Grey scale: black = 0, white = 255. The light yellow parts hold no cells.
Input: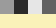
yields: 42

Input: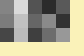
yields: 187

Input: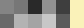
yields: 179

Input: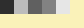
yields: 188

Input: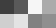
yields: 227

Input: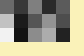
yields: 19

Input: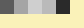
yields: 165

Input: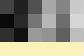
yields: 17

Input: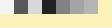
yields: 88

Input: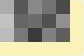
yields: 121
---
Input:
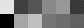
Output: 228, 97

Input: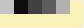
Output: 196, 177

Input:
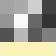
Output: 164, 127

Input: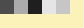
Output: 76, 198

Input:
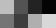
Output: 190, 216

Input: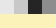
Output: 231, 141

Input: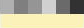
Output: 176, 50

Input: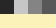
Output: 39, 88

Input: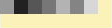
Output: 153, 215
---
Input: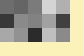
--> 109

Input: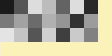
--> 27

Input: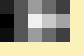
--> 34

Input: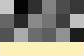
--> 199

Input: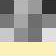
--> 73

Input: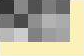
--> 53
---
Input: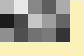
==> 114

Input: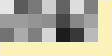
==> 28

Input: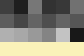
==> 132

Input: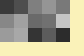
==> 52

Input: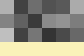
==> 52

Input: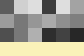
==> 46

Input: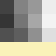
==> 94

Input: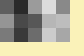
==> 108

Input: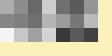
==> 57
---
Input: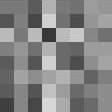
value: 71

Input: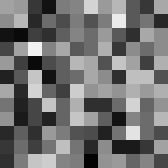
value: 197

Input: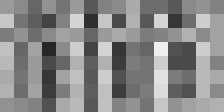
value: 130

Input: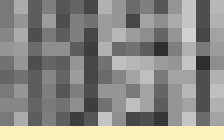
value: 93

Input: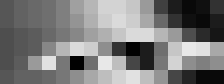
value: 98
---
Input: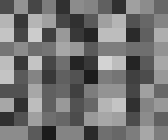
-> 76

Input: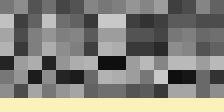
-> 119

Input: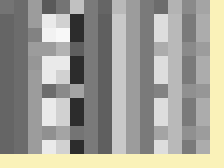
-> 116

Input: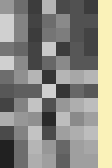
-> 151

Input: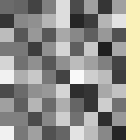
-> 107

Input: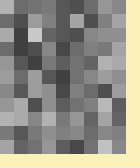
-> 178

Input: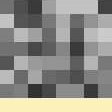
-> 113
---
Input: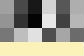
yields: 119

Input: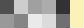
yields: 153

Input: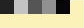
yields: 34

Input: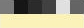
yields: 121

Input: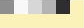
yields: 142

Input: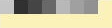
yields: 198

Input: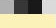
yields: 177

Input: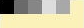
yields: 0

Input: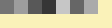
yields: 116

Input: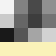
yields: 25
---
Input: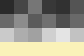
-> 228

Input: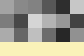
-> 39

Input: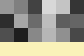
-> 144

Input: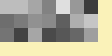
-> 103

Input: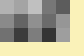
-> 52

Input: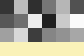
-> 146

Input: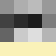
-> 222

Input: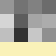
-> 199
